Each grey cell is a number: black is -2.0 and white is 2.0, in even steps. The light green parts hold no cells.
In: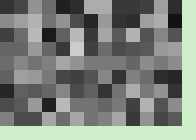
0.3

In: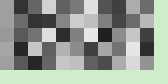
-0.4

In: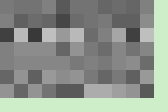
-0.2

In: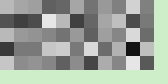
0.5

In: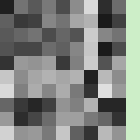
-0.6

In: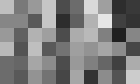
0.4
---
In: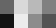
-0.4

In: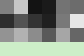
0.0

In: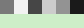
-0.1

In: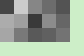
-0.9

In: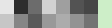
1.6

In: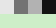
1.6

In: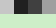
1.1
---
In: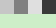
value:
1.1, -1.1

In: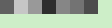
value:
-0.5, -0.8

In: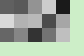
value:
-0.5, 1.0

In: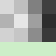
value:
1.4, -1.1

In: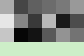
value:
0.7, -0.2

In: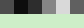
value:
-0.8, -0.5

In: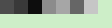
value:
-0.8, 1.1

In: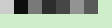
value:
1.2, -0.6
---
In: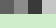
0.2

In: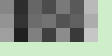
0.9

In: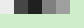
0.5

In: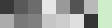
1.5

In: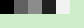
0.2

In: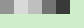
1.0
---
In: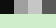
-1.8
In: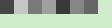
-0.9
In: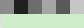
0.2
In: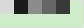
1.4
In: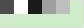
-0.8
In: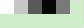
2.0
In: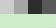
1.2
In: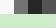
1.9
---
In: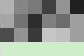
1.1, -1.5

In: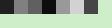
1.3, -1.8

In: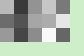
1.9, -1.1

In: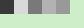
1.4, -1.1

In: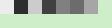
1.7, -1.3

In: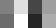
2.0, -1.4
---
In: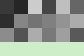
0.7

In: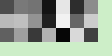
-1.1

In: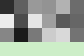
-0.1

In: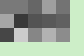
0.1

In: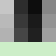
-1.5

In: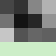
-0.4

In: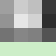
0.0

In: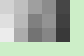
-0.2
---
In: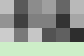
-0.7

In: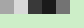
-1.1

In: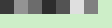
-0.7

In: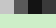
-0.6

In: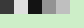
-1.7

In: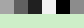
1.8
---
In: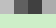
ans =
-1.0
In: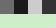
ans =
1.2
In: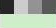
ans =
0.3
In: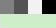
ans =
1.8
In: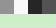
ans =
-1.4
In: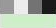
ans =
-0.2
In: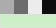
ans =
1.7
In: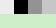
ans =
0.3
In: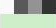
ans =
0.3
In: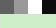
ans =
2.0
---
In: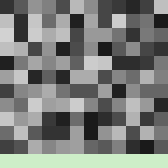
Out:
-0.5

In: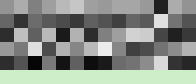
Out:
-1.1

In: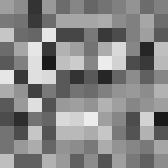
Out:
-0.7

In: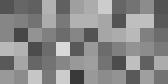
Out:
-0.1

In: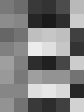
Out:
-0.2
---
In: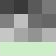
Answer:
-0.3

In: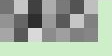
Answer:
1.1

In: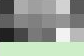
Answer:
0.3

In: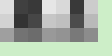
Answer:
-0.8

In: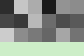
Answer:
-0.8

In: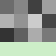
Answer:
1.2
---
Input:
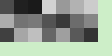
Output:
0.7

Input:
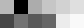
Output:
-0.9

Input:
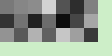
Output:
-1.2

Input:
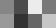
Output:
0.4

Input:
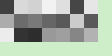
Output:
0.7

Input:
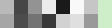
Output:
0.6

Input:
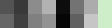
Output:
-0.4
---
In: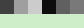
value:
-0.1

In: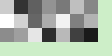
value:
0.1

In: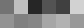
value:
1.3

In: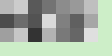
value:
1.0

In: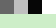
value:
2.0

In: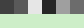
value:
-0.3

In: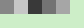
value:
0.6

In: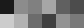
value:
-0.8

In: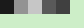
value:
-1.0

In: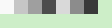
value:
-1.1
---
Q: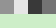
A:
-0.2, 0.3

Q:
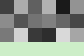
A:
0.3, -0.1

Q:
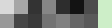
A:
-0.8, 0.4

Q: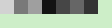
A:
-1.2, 1.3

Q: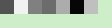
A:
1.0, -0.7

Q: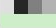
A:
0.8, 1.5

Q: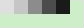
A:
-1.6, 1.5

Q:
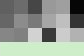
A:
-1.9, 0.1
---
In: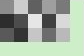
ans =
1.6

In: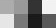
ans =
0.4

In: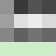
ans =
1.5

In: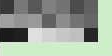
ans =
0.2

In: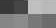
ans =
-0.9

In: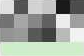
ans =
-0.5

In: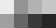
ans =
0.3

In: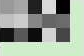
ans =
0.1

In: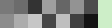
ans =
-0.4

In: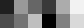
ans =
-1.1
